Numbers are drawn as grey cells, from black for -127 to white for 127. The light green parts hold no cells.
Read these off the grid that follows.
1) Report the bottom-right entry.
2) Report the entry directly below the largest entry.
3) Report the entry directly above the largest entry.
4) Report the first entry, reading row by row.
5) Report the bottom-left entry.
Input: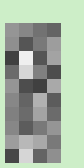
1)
15
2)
86
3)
-42
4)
21
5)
-56

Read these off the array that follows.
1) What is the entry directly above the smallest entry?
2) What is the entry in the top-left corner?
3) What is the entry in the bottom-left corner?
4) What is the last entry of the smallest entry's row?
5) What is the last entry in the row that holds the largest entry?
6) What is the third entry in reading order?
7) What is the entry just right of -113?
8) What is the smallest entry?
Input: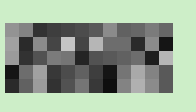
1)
-106
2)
19
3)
-85
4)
-38
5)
-106
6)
-77
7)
3
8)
-113
